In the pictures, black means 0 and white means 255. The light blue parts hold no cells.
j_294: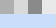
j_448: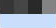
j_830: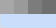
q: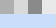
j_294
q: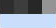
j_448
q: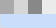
j_294

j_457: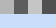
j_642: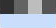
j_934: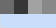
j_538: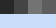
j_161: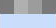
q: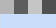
j_457
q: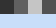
j_642
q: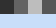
j_642
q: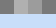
j_161
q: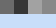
j_934

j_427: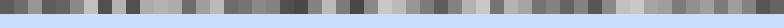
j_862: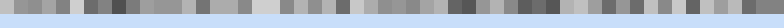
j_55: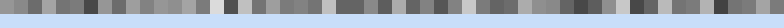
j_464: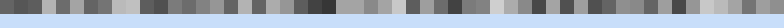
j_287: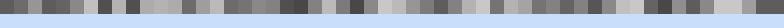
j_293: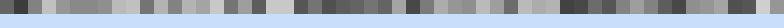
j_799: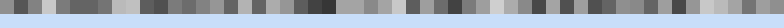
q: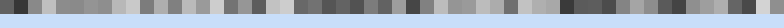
j_293
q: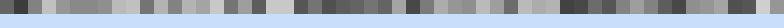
j_293
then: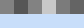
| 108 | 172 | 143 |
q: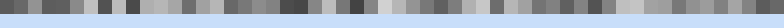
j_427
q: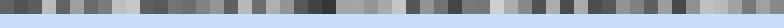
j_464
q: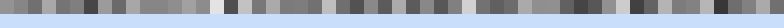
j_55

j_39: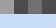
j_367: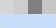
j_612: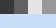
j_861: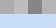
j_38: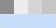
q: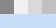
j_38
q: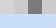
j_367
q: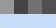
j_39
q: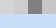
j_367

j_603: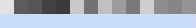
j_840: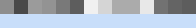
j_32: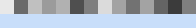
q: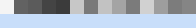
j_603
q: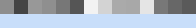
j_840

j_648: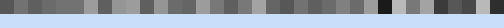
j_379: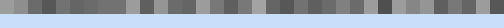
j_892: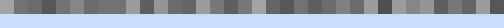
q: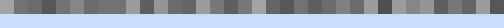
j_892
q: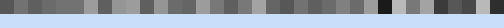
j_648
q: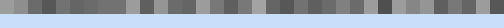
j_379
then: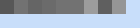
| 107 | 101 | 156 |

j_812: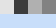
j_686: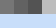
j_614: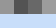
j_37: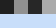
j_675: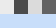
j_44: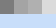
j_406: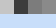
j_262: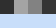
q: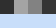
j_262
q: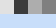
j_812
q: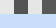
j_675

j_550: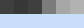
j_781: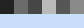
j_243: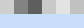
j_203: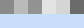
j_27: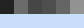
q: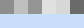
j_203
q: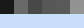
j_27
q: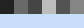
j_781

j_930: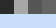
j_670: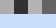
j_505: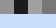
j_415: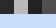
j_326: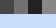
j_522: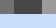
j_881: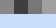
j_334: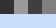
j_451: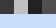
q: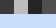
j_451
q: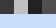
j_451
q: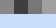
j_881
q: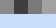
j_881

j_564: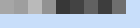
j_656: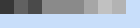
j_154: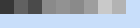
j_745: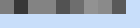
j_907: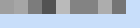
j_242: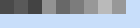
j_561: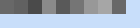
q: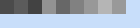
j_242
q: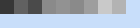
j_154
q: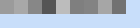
j_907

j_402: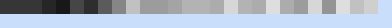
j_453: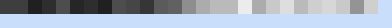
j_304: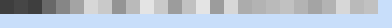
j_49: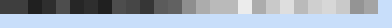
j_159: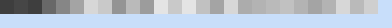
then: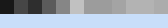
| 215 | 179 | 172 |
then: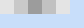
| 156 | 215 | 172 |

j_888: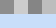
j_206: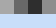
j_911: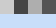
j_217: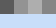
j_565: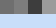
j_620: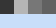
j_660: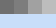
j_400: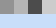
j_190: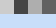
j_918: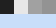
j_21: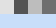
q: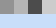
j_400
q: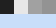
j_918
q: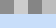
j_888
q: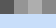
j_217
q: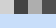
j_911

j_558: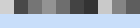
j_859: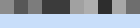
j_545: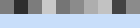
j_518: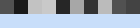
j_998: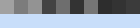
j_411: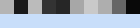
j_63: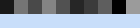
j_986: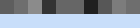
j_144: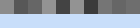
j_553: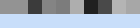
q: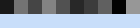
j_63
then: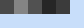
|  94 |   1 | 155 |
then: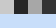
| 187 |  81 |  67 |
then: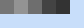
| 201 | 132 |  94 |

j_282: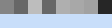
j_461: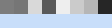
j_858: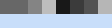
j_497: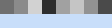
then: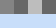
| 175 | 168 | 161 |
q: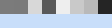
j_461
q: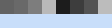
j_858
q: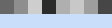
j_497

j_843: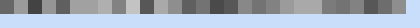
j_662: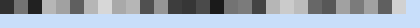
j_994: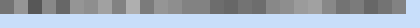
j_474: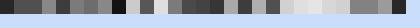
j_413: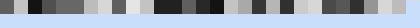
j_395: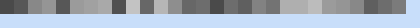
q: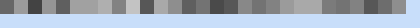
j_843
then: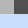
| 149 |  61 |  54 |
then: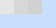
| 130 | 130 | 155 |
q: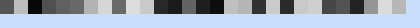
j_413
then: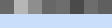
| 130 | 115 | 175 |

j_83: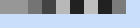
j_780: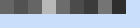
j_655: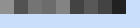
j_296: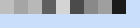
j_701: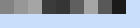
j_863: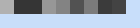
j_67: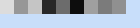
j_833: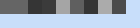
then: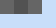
| 184 | 108 |  75 |
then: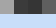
| 165 |  88 |  26 |
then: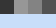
| 123 |  59 |  67 |
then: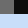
| 159 | 123 | 144 |
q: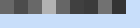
j_780
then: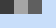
|  53 | 171 |  75 |
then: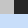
| 108 |  13 | 159 |

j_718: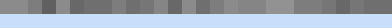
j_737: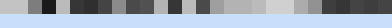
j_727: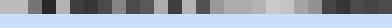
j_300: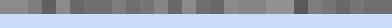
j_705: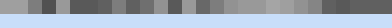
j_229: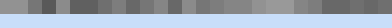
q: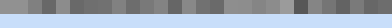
j_300
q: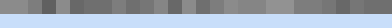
j_718
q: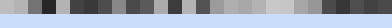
j_727
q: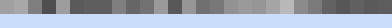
j_705

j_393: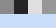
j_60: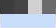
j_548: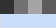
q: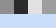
j_393
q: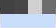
j_60

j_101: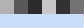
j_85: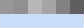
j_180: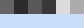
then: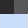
|  56 | 220 | 171 |
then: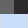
|  88 |  56 | 220 |
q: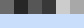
j_180
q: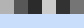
j_101

